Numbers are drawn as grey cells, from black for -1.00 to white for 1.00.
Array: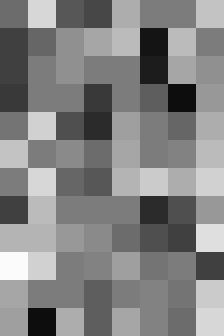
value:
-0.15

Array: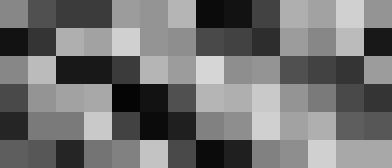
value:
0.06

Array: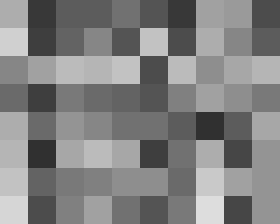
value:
0.36

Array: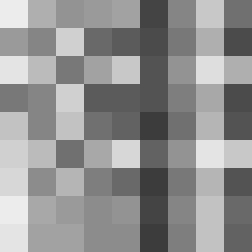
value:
0.85

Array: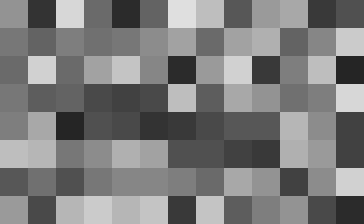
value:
0.15

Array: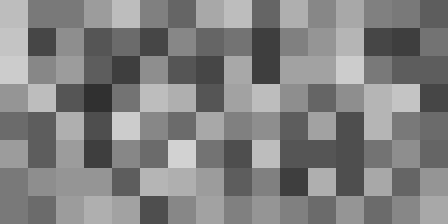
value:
0.48

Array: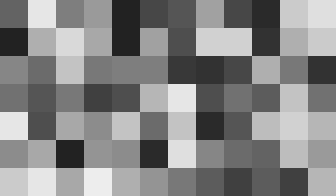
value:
-0.22
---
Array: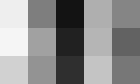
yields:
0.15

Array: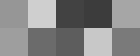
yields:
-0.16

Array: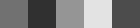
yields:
-0.62

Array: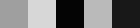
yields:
0.69

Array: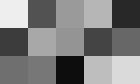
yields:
-0.07

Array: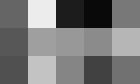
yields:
0.53

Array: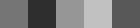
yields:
-0.64

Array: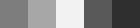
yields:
0.31
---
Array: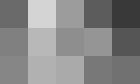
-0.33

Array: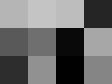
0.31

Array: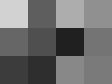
-0.09

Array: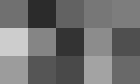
-0.38

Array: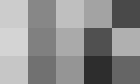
0.38

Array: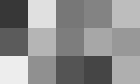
0.19

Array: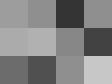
-0.48

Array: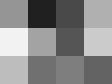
0.59
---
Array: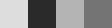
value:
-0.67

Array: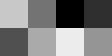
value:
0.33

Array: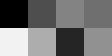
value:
0.36

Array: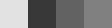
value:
-0.56

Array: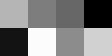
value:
0.98

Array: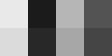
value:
-0.69

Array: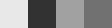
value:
-0.61

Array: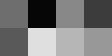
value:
0.75
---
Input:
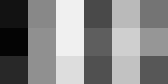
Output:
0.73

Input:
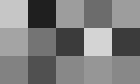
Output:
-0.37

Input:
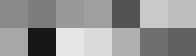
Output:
0.70

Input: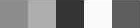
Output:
0.36

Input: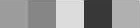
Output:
0.04

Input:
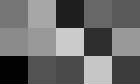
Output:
-0.36

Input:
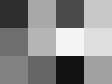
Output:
0.02

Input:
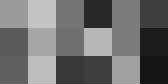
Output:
-0.56

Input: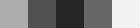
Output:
-0.37
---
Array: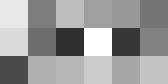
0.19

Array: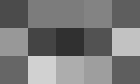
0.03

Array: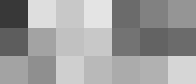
0.01

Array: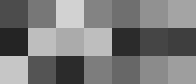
0.14

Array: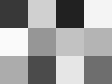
-0.74

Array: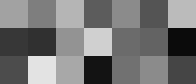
-0.34

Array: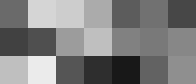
-0.11
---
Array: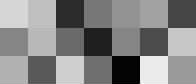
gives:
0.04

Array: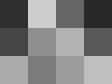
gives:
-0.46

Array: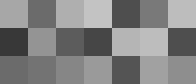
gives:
-0.56

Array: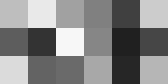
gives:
-0.27

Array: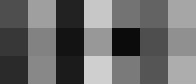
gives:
-0.57

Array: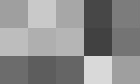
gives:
0.48

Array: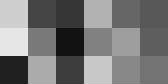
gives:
0.80
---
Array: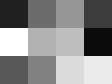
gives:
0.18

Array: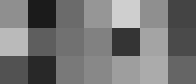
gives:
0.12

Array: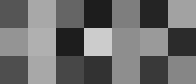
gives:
-0.72

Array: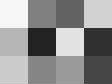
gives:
-0.22

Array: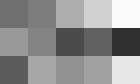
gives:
0.64

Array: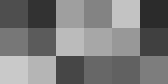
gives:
0.53
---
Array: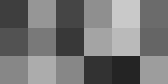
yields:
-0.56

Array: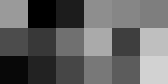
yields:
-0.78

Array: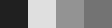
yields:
0.15

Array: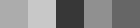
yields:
0.13

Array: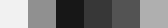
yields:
-0.35

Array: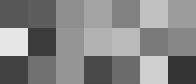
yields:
-0.48
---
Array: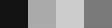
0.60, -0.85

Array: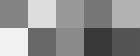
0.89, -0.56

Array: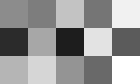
1.00, -0.77

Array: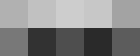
0.61, -0.67

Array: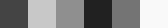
0.95, -0.74

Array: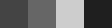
0.61, -0.76
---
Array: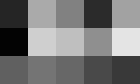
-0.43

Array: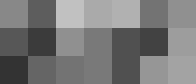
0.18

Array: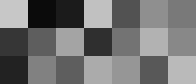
-0.31

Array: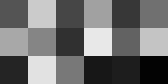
-0.77

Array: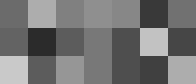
-0.50

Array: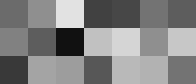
0.40

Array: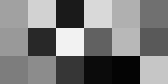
-0.97

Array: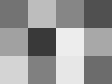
0.81

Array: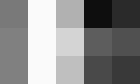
-0.43
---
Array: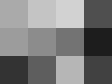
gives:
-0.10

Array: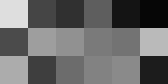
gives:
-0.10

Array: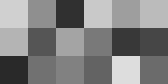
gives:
-0.56

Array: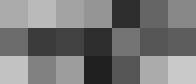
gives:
-0.33

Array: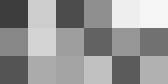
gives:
0.18

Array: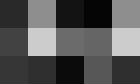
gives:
-0.21

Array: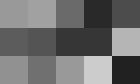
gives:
-0.58
